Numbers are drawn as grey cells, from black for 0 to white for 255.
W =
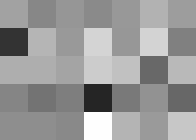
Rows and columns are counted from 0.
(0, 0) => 162
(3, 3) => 37
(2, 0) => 174
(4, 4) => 180
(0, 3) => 138
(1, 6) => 128
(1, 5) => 211
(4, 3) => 254
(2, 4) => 193
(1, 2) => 153

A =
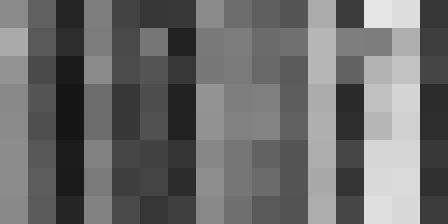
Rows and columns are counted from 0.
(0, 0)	138
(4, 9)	131
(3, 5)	78
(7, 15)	59
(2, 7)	120
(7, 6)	63
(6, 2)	27
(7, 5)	54
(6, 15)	48
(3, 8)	126
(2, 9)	105
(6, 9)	107
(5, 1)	88
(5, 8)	118
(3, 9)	128
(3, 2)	22
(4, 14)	208
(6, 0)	140
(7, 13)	222
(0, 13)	229
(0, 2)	37
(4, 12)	46
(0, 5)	54
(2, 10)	91
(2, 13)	178
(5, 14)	213
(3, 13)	192
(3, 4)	55
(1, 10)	113
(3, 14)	212
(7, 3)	130
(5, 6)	53
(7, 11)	173

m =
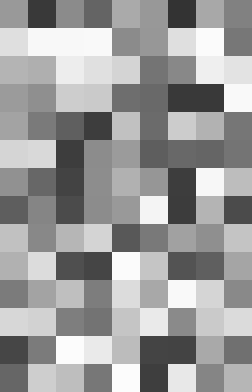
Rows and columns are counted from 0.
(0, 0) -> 153
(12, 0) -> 70
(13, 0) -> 102
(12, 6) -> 67
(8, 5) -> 121
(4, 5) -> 107
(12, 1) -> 123
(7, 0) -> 94
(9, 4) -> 251
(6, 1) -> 103
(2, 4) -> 212
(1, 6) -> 223
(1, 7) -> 251
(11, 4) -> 197
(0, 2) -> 139
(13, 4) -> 252
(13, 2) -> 190
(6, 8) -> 189
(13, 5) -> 62
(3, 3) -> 202
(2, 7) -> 239
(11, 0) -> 215
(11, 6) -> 138
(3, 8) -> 249
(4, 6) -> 204
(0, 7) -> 168
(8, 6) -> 161
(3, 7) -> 57
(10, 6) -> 249
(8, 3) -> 212
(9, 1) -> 220
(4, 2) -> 95
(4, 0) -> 163
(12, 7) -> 169

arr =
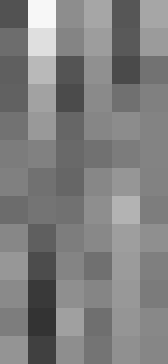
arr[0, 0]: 82
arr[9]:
[151, 76, 132, 112, 155, 127]
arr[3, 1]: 162
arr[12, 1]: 64
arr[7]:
[108, 116, 113, 142, 179, 125]
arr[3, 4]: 112
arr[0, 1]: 247
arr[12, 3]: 116
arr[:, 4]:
[86, 89, 74, 112, 140, 124, 150, 179, 158, 155, 152, 149, 144]
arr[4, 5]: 131
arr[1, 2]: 132
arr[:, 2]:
[141, 132, 84, 75, 102, 105, 102, 113, 125, 132, 143, 160, 142]
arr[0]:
[82, 247, 141, 166, 86, 166]
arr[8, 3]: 136
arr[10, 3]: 133
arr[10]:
[138, 57, 143, 133, 152, 123]

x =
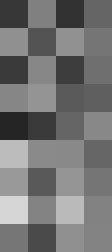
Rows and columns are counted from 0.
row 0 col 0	55
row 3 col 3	95
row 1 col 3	117
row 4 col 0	37
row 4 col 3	136
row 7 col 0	214
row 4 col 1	58
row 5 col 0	188
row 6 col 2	149
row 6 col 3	117
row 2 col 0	58

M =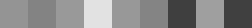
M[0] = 148
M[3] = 226

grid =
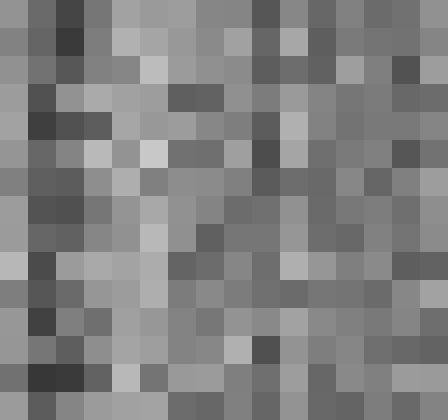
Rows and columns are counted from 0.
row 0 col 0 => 147
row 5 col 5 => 200
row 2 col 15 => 157
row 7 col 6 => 145
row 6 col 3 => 142
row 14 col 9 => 102
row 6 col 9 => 91
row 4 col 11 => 130
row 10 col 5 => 174
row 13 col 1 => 55
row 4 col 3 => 93
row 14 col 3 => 155
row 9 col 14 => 94
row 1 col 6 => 152
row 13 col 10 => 157
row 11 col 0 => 151
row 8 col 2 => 97
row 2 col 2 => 87
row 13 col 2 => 58
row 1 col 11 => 94
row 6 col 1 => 95
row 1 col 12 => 122
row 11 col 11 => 137
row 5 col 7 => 111
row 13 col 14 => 155
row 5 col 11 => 111
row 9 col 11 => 150
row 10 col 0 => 126
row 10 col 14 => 135
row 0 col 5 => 154
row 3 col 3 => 170
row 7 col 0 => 156
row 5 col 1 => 103
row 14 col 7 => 103
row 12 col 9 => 80
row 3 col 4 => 161
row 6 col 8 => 128

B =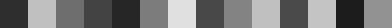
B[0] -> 46
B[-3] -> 196
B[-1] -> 146
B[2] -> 110
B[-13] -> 192

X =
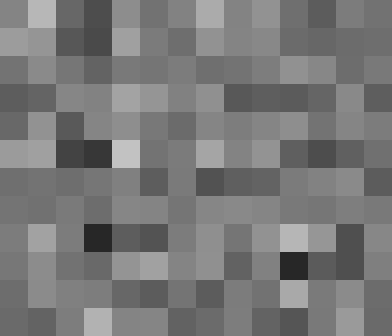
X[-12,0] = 132
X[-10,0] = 115
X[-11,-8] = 110
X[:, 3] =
[77, 74, 99, 130, 133, 55, 118, 109, 39, 105, 125, 178]
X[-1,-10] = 132
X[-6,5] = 93
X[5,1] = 160
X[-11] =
[156, 149, 87, 74, 160, 123, 110, 146, 132, 136, 107, 103, 108, 110]
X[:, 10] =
[111, 107, 145, 91, 142, 95, 123, 121, 182, 39, 169, 85]
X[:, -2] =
[124, 108, 109, 137, 133, 96, 138, 126, 79, 79, 139, 154]
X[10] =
[109, 139, 128, 125, 103, 92, 116, 92, 124, 114, 169, 122, 139, 108]
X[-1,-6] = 125
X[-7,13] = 112
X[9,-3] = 91
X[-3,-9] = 161
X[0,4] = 141
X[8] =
[124, 162, 124, 39, 93, 83, 124, 143, 117, 146, 182, 150, 79, 135]
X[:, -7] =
[171, 146, 111, 144, 133, 165, 82, 134, 143, 144, 92, 107]
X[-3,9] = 129
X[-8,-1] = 124
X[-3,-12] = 114
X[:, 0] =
[132, 156, 115, 93, 104, 155, 111, 116, 124, 119, 109, 106]
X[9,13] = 127
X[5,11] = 77
